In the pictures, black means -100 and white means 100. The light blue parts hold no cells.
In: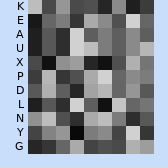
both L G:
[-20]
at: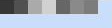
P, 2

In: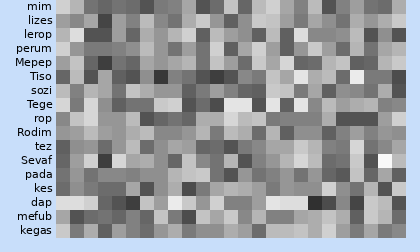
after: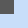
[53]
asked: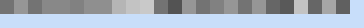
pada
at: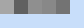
sozi, 18
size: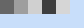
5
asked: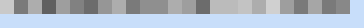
kegas

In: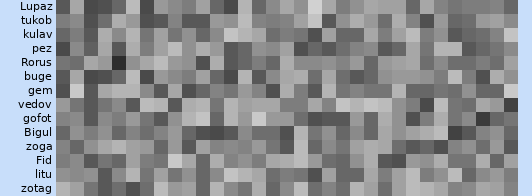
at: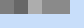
Rorus, 14
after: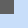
[31]
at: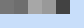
vedov, 28
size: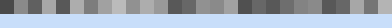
28
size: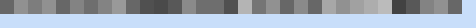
33
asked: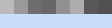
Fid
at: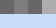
Rorus, 13

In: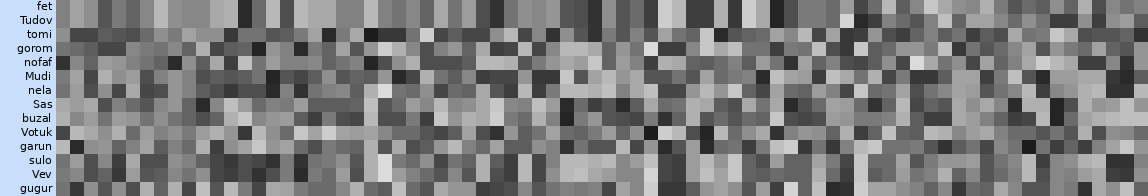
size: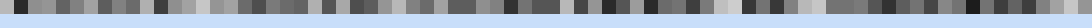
78
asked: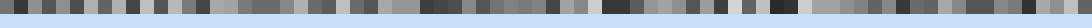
gugur

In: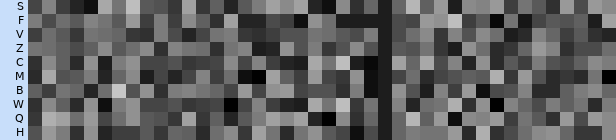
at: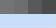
V, 20
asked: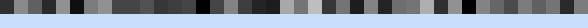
W
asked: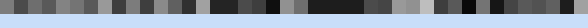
F
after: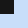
[-46]

